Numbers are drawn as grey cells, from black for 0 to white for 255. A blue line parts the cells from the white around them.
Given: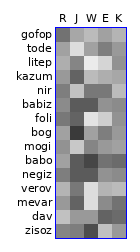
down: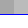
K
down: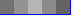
E

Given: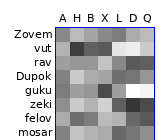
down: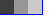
H
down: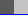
X
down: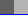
L
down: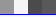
Q
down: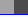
X

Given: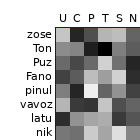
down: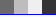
P
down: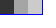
P
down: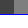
U
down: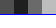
P
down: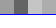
T
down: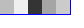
P

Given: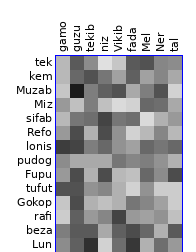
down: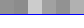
Ner
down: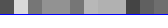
Vikib
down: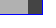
Vikib

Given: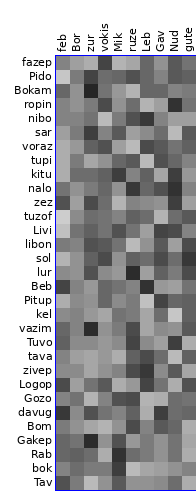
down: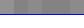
Bor
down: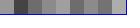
Gav
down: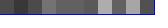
gute

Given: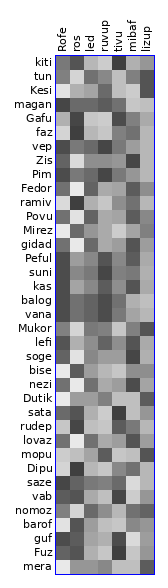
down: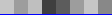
tivu
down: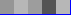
lizup
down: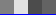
Rofe

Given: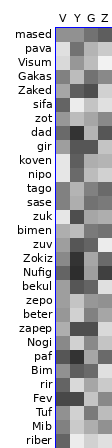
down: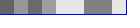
V
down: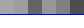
G
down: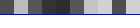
Y
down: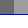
V
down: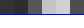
Y
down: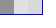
V
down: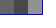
V

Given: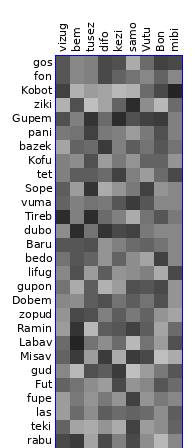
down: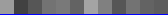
Vutu
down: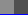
samo
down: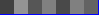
kezi
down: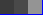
kezi
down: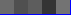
tusez
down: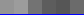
kezi

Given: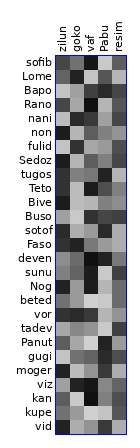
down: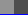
resim
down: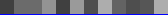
resim
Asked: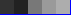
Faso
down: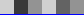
vaf
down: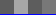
vaf
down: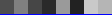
Pabu

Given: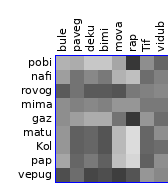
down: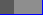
bule
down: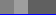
paveg
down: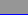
bule

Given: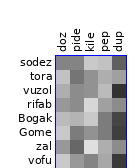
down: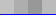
doz
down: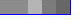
pide
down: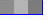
pide
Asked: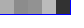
vuzol
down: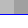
pep

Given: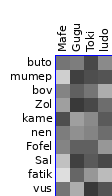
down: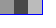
ludo
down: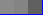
Toki

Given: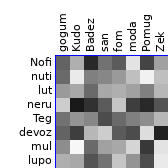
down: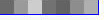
gogum
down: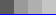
fom
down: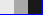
Kudo

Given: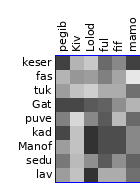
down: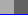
ful
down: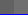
mamo
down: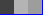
pegib
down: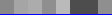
fif
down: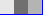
mamo
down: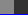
Lolod

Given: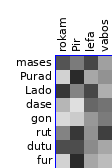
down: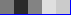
Pir
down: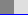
Pir
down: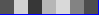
rokam

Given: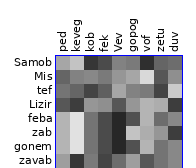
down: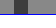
duv
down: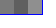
fek

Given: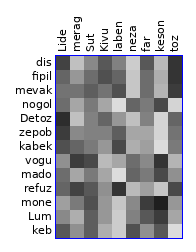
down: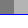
toz
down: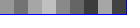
merag
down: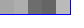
neza
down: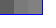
Sut
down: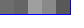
Lide
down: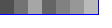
Kivu
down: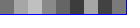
merag

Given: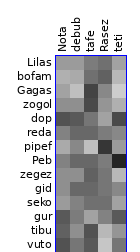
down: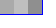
debub
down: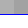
Nota
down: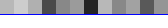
teti

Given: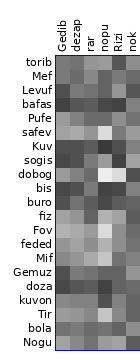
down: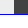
nopu
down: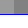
nok

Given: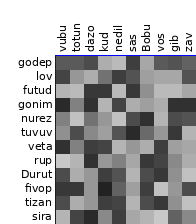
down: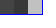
vos
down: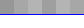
sas
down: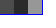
sas
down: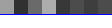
Bobu
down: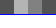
nedil
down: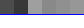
gib
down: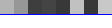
vos

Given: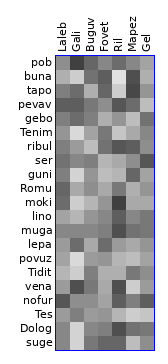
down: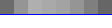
Fovet
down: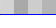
Gali
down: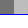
Mapez

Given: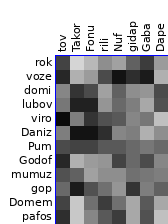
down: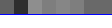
gidap
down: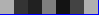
Takor
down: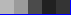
Fonu
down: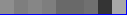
gidap
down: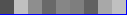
Dape
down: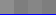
gidap

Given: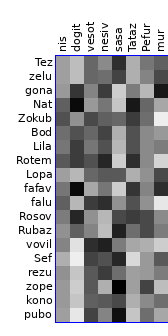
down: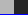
dogit
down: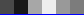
mur
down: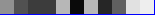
dogit
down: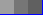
nis
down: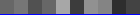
vesot
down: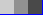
sasa

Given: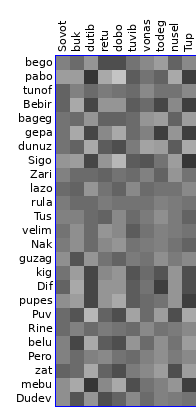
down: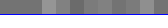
Sovot
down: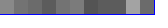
tuvib

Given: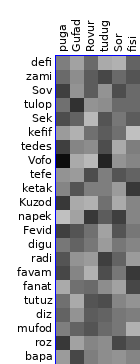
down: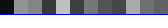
puga
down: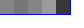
fisi
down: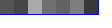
puga
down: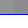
tudug
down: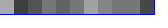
Sor
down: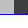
puga
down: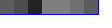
tudug

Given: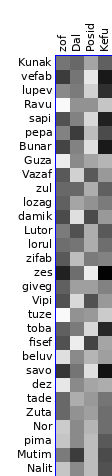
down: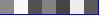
zof
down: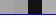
Kefu
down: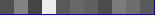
zof
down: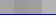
Posid
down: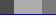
Posid
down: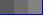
Kefu

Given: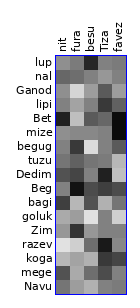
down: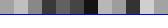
fura
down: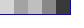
fura
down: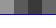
Tiza
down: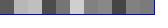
favez
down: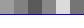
besu
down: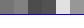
besu

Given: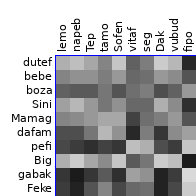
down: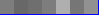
seg
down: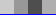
Dak
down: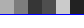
Dak

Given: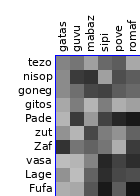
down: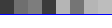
guvu
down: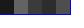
romaf
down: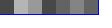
mabaz
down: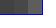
pove
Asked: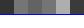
Zaf

